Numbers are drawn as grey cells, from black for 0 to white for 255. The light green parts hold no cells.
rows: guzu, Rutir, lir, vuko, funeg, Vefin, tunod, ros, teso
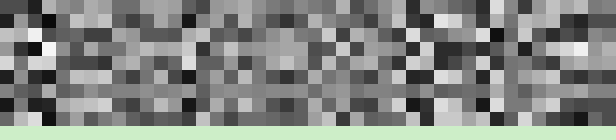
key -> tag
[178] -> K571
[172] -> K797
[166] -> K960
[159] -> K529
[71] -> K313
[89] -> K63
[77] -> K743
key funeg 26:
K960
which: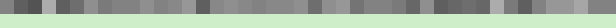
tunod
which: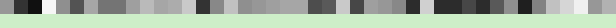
vuko
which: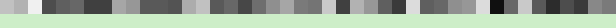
lir
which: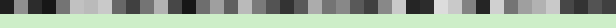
Vefin

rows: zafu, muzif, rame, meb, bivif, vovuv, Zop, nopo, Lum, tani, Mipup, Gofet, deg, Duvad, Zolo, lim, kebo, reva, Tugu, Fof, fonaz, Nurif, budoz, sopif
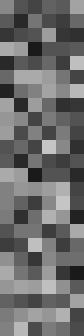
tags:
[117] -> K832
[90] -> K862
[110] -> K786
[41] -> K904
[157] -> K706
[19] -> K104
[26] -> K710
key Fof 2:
K832
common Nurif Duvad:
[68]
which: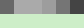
vovuv

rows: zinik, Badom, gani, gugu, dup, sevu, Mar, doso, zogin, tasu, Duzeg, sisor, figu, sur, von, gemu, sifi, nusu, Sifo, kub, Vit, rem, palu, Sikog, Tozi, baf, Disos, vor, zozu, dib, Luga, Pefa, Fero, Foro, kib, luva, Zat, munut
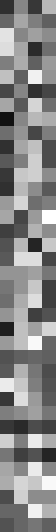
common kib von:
[213]
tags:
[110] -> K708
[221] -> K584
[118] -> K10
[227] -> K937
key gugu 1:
K584
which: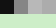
zogin
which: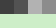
sifi
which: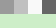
Tozi

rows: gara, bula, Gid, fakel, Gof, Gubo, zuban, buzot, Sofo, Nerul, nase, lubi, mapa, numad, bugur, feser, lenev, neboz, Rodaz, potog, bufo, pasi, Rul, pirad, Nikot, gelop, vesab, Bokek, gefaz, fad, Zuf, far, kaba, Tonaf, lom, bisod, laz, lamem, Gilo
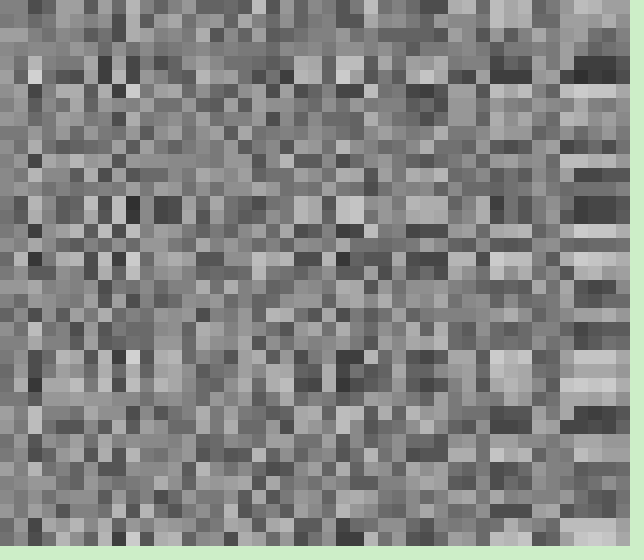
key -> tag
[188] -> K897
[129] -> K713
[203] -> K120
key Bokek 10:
K897
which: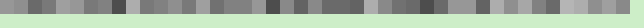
Sofo
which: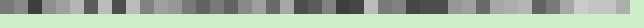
lenev
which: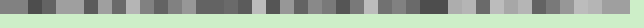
gara
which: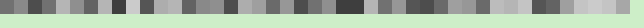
Gilo
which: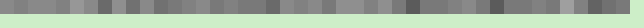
fakel
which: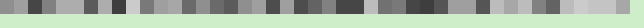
zuban

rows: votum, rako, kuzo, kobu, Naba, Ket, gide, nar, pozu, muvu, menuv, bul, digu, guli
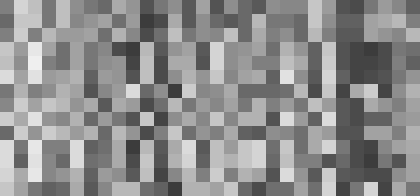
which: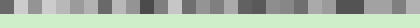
muvu
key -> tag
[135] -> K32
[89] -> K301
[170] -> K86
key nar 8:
K301
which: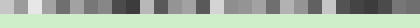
kobu
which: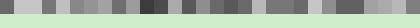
rako

